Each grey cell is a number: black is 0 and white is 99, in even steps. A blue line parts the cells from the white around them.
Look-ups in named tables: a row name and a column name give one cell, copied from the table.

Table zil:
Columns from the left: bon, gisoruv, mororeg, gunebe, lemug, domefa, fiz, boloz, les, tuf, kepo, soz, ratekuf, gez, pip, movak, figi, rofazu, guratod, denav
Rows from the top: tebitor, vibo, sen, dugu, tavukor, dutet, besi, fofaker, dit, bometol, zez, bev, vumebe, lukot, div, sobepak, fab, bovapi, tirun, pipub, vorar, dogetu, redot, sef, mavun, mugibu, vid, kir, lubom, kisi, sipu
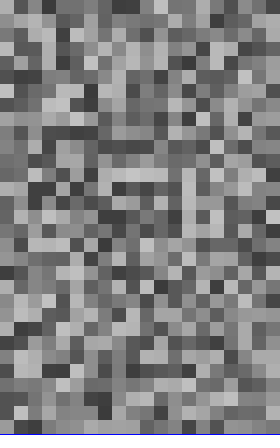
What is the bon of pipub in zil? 24
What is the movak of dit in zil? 40
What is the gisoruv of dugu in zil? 34
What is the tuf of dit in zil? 36
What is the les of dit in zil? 51
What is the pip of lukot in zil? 36
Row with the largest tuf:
vumebe

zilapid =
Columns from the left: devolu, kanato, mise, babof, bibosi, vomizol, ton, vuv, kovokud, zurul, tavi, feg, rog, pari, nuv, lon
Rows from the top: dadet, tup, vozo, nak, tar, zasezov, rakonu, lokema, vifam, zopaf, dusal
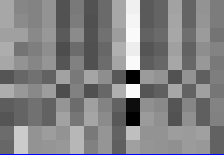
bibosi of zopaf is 57
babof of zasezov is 38
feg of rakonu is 37
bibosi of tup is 32
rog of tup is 64
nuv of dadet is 57
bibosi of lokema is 58
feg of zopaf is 57

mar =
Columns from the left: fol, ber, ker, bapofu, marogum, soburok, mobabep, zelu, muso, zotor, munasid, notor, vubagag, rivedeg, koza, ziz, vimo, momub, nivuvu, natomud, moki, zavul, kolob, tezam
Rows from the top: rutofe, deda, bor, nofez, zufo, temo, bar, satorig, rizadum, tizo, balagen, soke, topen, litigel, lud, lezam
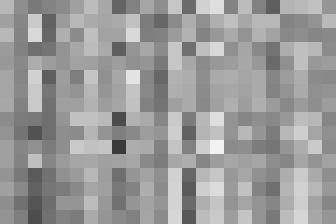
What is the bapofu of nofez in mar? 45
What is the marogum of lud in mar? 58
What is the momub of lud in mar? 64
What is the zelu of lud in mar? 59
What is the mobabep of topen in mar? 71
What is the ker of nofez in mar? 43
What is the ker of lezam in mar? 30
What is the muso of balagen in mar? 23
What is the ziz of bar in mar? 63
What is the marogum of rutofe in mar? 54
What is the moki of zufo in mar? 56
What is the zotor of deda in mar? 75
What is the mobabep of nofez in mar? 73
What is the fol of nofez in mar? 60
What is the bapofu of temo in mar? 37
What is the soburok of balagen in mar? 78
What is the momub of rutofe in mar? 73
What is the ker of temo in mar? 81

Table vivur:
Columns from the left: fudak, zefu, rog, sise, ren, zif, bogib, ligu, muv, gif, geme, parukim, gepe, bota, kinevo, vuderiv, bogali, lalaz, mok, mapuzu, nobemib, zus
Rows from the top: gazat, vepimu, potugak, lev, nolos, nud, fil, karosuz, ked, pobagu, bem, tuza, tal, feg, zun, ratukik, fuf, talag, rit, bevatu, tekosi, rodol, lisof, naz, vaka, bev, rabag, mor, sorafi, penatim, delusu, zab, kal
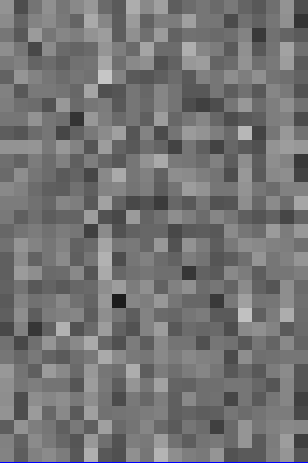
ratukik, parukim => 44
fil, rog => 47
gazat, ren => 46
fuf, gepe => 28
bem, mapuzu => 57
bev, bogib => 47
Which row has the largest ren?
naz

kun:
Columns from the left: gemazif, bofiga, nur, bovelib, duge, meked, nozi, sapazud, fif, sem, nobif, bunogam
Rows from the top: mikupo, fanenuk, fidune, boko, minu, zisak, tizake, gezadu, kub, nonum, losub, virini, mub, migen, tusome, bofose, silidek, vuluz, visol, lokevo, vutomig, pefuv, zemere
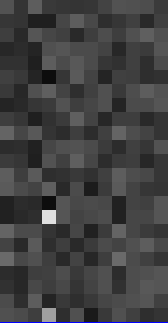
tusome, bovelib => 5
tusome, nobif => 25
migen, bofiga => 29
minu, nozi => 29
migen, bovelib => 37
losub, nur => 13
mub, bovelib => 18
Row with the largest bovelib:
bofose

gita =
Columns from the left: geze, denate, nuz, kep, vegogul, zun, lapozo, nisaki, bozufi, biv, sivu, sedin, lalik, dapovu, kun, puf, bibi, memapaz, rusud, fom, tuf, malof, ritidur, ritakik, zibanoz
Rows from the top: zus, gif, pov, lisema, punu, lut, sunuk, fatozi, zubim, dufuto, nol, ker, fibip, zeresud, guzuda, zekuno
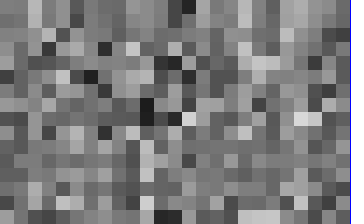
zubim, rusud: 62
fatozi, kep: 65
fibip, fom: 40
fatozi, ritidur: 29
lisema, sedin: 41
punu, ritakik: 52
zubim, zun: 45
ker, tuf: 48
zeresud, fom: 40
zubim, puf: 38
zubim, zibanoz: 37
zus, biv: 58
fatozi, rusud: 26
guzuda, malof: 75
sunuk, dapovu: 34

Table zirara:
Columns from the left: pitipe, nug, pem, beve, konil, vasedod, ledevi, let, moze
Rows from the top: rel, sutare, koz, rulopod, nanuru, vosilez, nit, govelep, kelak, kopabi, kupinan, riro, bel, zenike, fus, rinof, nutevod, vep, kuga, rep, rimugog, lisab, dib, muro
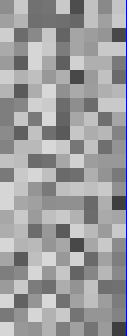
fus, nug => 65
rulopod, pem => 83
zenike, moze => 56
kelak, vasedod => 65
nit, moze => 71
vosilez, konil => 68

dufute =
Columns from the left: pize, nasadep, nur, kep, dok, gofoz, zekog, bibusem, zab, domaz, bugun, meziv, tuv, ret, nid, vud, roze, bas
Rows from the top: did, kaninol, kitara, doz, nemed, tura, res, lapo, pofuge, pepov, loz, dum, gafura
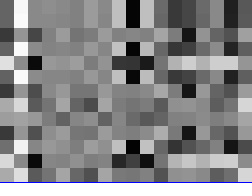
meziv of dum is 45
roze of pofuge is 53
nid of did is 41
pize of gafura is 66
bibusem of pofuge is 38
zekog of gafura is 31
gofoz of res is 46
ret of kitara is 8
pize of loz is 43
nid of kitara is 57
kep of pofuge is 48
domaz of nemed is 20
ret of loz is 32

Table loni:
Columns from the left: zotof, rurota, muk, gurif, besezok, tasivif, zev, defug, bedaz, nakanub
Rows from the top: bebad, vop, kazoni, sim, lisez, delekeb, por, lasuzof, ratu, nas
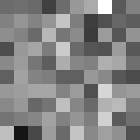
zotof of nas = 74
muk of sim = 64
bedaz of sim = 60
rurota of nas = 8
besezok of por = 51
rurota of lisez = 60
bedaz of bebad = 35

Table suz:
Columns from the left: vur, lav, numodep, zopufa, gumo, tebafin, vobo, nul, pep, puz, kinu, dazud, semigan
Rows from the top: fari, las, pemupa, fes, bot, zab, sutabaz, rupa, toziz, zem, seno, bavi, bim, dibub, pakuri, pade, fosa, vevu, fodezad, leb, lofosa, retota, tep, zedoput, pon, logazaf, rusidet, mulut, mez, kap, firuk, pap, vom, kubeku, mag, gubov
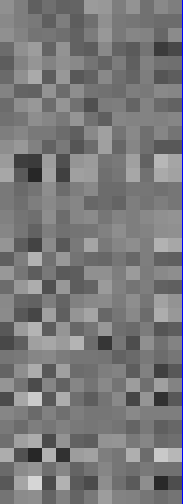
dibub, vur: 47
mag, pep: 43
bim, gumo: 25
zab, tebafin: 34
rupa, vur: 42
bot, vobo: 45
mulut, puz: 61
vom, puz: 68
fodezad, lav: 49
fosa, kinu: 51
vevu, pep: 52
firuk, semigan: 40
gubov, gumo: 50
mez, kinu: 58

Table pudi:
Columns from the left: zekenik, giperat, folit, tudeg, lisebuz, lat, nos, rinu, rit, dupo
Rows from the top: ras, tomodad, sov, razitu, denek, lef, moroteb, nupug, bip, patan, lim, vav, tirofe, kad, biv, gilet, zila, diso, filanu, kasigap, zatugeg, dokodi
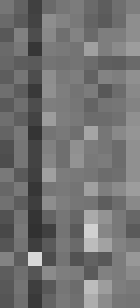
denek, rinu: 37
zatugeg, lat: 42
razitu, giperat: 47
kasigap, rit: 48
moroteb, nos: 48
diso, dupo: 47
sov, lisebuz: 43
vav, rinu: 48
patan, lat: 43
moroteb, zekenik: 43
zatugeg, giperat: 45
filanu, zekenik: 51
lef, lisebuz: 47
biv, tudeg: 55
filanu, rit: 48
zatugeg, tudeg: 34
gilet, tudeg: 39
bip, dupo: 56
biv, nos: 45
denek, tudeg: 45

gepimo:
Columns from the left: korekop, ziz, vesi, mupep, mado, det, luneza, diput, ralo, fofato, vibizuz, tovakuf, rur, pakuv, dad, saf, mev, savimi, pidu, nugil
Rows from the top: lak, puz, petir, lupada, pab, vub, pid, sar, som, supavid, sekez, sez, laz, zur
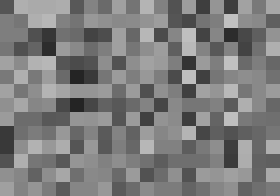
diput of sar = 38
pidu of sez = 38
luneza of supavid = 51
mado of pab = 33
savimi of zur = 38
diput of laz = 52
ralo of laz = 41
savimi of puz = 55
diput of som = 60

